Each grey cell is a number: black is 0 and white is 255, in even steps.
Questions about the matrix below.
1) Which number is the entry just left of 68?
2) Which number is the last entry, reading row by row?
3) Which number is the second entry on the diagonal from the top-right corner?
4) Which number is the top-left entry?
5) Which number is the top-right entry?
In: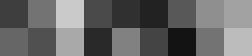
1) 129
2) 188
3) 115
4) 62
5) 162

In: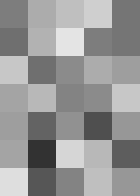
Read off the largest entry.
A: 228
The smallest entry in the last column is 93
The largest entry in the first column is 222
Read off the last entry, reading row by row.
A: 151
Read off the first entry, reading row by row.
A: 125
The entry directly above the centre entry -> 139
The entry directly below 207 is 125
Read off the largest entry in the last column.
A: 199
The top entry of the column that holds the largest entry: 191
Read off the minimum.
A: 50

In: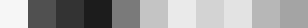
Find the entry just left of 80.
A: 246
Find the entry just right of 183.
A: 164
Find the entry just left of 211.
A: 234

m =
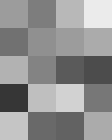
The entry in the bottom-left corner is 197
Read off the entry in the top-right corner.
235
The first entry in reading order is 156
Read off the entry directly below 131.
191
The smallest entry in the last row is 98
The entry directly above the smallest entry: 178

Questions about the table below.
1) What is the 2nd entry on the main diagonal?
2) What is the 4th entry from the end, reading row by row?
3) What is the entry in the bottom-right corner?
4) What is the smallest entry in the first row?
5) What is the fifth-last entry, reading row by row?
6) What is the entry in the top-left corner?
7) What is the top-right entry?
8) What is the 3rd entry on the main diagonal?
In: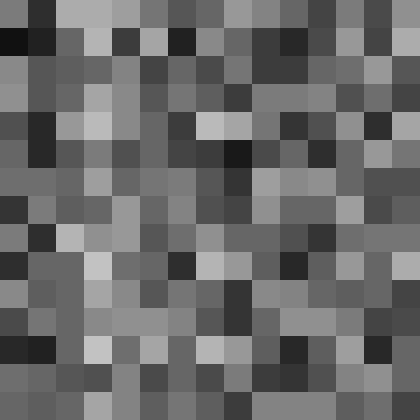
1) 33
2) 131
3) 68
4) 46
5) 131
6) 123
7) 144
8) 94

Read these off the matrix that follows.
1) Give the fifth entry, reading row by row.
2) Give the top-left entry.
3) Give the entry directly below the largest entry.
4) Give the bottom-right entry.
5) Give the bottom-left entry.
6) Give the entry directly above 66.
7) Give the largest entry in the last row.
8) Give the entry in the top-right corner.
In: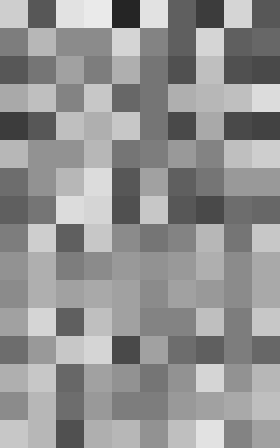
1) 37
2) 206
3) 139
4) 161
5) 199
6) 220
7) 226
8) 87

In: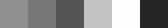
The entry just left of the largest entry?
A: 194
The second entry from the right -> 254
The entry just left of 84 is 120

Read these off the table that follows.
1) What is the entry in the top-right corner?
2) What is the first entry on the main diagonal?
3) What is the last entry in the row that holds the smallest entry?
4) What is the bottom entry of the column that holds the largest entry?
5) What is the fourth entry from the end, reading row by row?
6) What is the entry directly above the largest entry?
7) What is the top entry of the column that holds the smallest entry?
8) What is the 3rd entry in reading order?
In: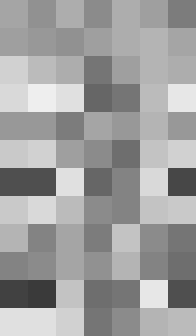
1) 124
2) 165
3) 79
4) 224
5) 117
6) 187
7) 145
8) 173

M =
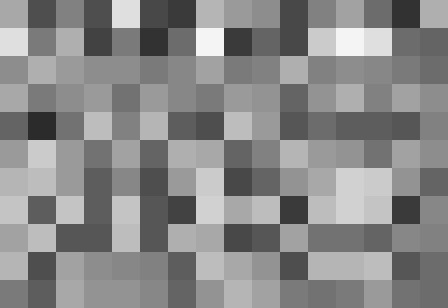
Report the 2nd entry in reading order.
78
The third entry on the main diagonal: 154
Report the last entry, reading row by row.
108
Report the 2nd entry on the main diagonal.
122
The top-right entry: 175
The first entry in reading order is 168
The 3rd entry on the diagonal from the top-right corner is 135
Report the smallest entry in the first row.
50
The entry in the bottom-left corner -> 122
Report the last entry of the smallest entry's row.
129
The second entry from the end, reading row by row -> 114
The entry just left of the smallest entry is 100
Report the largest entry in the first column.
223
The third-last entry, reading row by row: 154
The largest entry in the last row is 181
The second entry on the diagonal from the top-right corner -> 108
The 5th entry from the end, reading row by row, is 114
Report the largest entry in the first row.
223
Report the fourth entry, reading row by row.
78

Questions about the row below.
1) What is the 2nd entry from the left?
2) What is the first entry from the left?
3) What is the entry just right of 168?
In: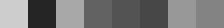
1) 37
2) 205
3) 98
